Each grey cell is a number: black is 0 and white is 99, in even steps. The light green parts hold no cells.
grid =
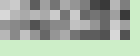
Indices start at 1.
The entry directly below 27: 45
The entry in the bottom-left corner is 71
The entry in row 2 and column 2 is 71
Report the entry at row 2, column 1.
84
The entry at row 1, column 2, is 79
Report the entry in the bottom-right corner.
32
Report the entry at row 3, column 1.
58
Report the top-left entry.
75
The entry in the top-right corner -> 49
